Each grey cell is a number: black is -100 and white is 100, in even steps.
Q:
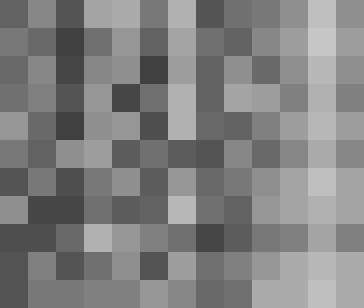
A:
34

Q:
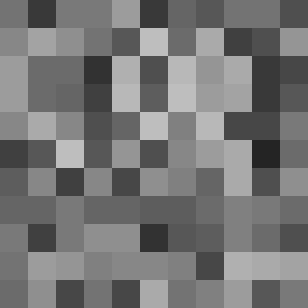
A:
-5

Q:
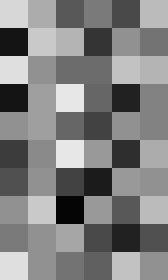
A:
14

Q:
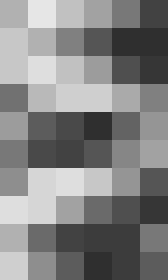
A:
-28

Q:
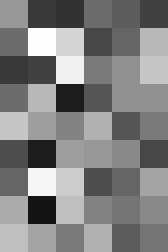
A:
-9

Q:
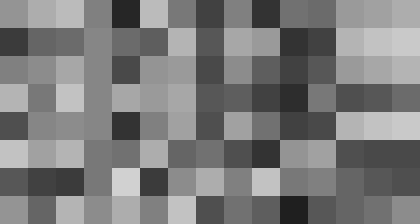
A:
10
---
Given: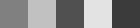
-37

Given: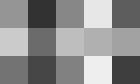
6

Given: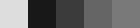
-54

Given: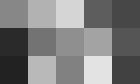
67

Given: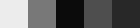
-91

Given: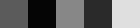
6
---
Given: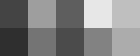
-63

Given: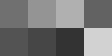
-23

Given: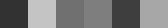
54

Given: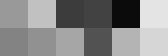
14

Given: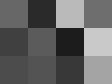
58

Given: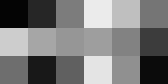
-81

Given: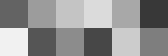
-33
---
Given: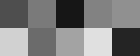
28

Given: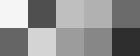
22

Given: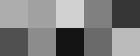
-84

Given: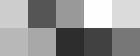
-65

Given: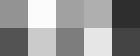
-2

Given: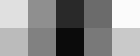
-91

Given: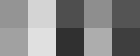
-62

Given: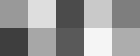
-30
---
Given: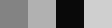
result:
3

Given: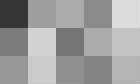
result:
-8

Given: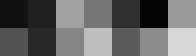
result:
-87

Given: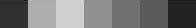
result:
-62

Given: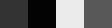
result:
-60

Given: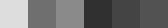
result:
-47
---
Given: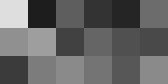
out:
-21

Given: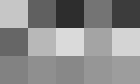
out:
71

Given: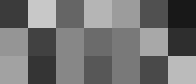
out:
-5

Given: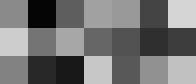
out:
-36

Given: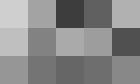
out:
33

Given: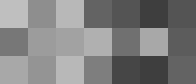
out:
-12

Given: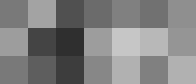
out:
55

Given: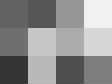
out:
56
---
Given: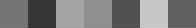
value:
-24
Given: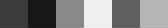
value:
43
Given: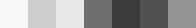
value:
15
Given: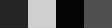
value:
-37
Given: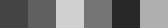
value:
37
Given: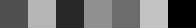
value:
-100
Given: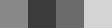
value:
66
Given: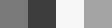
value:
28
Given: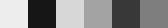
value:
-1
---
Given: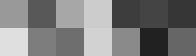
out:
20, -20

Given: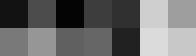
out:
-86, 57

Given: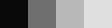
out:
-93, 75

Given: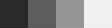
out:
-67, 88

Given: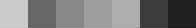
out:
59, -75

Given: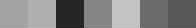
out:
28, -32

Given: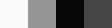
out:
95, -46
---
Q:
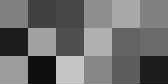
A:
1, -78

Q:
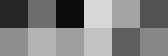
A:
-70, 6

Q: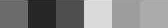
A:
-16, 33

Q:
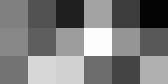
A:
0, 38

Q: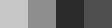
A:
55, -39

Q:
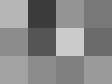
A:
43, 21

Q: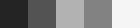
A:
-72, 92

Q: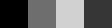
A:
-100, -58

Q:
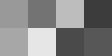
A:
20, -32

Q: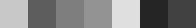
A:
57, -49
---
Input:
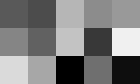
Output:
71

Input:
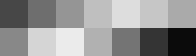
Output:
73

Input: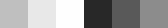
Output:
82

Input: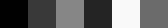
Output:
5

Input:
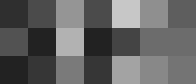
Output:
40

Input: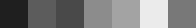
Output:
28

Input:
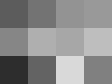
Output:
49
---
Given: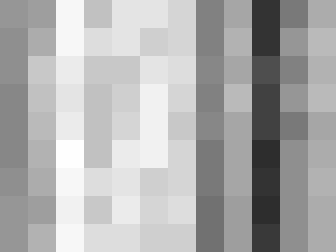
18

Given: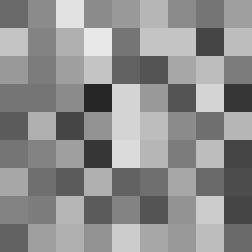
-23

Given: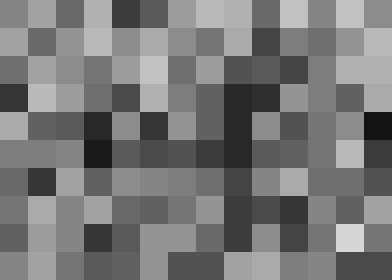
4

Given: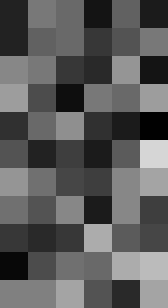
0

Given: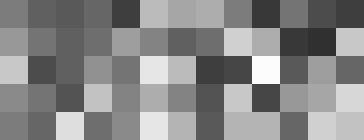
-3

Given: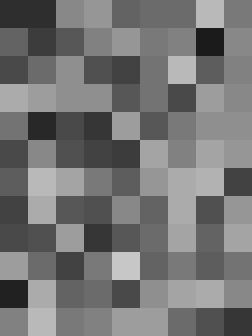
1

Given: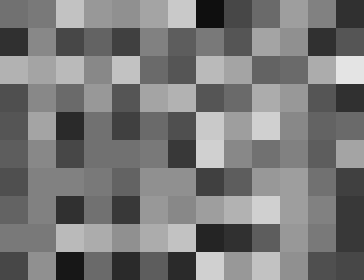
-44
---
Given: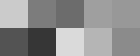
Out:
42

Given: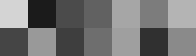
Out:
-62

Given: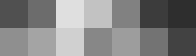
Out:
-10

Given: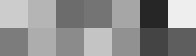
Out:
-47

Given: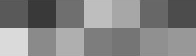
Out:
13

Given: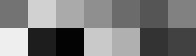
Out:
-60

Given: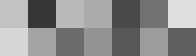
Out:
22
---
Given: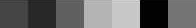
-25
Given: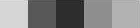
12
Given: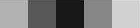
6
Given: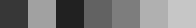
-2
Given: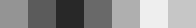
16
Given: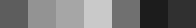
-12
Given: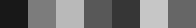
-20
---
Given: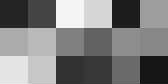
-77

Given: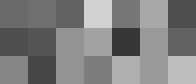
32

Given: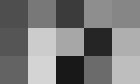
11

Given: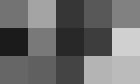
-31

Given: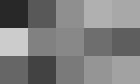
38

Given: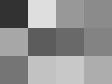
19
